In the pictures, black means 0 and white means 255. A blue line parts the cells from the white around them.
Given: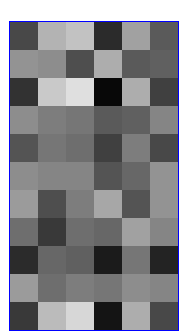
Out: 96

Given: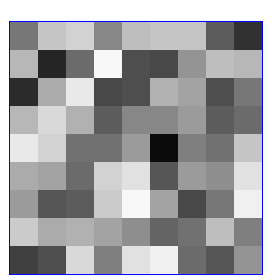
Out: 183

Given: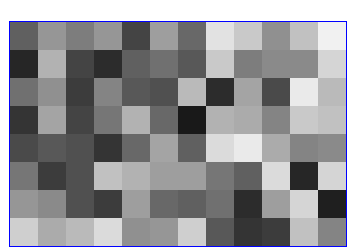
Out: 213

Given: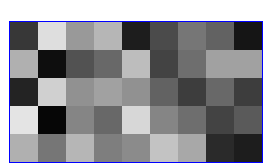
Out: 161

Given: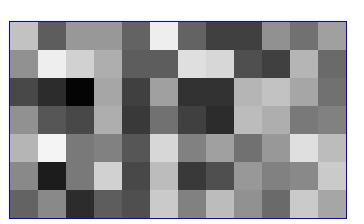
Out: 106

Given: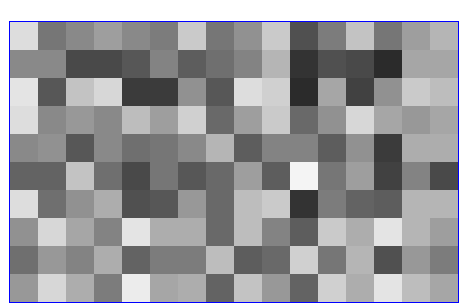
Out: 166

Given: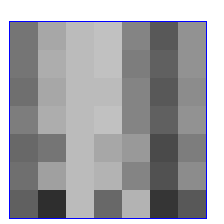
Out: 146

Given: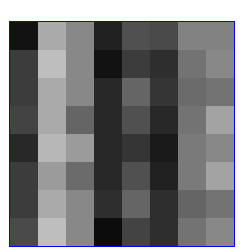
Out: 136
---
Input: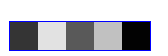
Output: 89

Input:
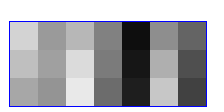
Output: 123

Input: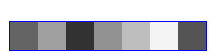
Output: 146

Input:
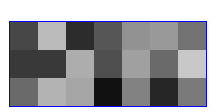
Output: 79

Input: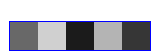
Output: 27

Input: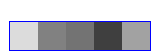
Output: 115
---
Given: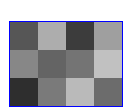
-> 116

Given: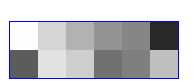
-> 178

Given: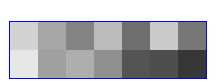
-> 132

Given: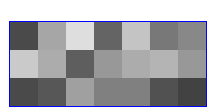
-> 94

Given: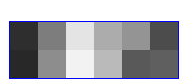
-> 228

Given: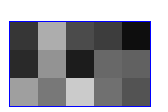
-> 28

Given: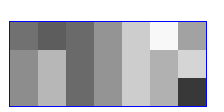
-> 106
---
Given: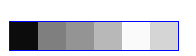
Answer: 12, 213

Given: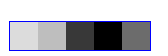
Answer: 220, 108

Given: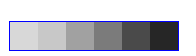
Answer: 216, 38

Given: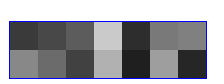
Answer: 58, 38

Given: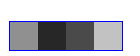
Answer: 144, 194

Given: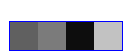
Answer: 96, 194

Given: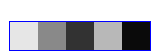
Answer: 230, 10

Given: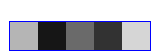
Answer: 181, 214

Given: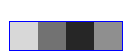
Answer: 216, 143

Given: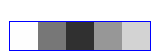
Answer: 254, 211
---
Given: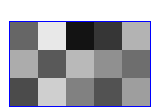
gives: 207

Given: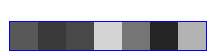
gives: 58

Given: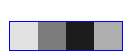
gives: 124

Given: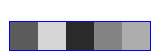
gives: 213

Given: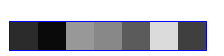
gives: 10

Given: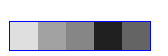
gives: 162

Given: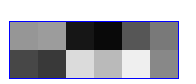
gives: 57

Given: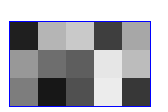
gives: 23
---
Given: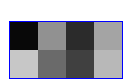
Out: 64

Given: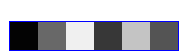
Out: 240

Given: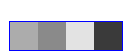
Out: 227

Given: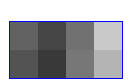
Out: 119

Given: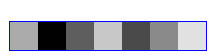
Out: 94

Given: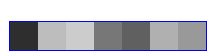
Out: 204

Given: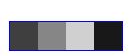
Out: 208

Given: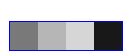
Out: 214
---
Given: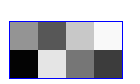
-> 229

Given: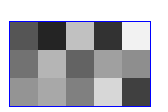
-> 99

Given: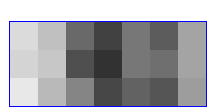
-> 119

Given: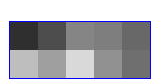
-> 217

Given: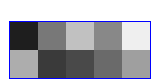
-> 73

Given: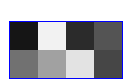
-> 161

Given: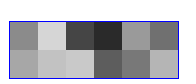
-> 93

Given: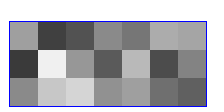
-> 185

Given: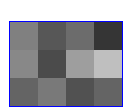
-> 75
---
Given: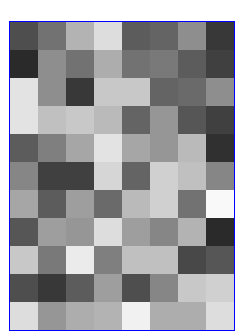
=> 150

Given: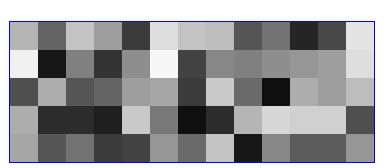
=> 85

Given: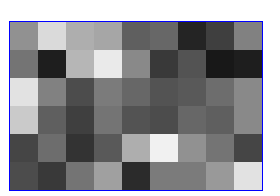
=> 57

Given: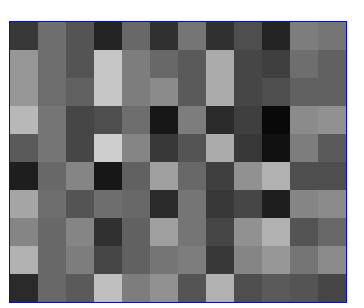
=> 104

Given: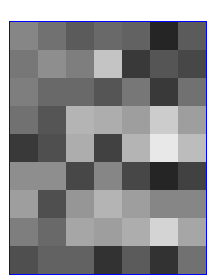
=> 98

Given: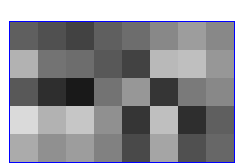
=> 144

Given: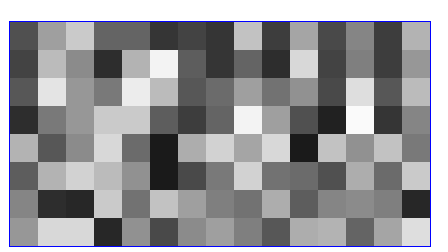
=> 216

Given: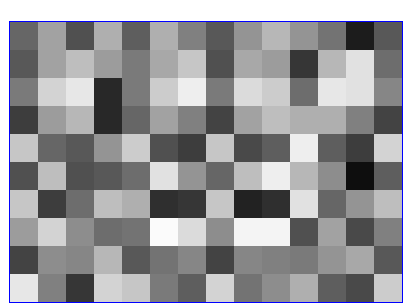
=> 128
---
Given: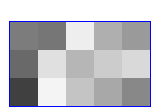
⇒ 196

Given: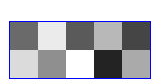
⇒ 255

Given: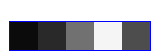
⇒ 113

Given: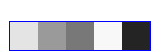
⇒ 120

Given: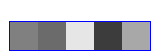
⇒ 230

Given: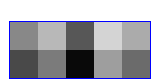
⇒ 9

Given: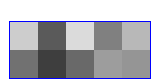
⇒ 105
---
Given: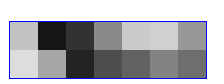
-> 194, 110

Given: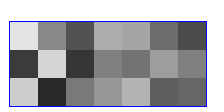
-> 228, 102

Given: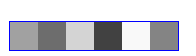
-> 161, 132

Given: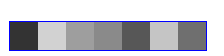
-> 51, 111

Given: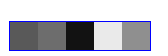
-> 89, 143

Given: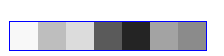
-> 248, 139
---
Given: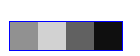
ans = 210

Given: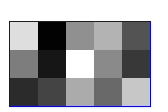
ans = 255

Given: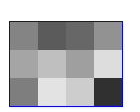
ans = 227

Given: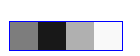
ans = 249

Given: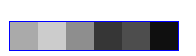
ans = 204

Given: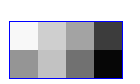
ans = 248

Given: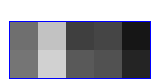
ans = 209

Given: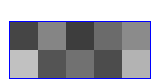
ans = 193

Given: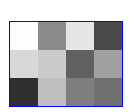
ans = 253

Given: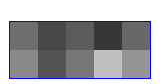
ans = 191
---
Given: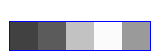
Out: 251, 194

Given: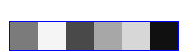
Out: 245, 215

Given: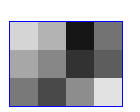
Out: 226, 213

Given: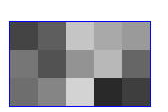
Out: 211, 197

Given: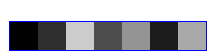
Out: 204, 169

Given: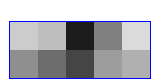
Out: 219, 204
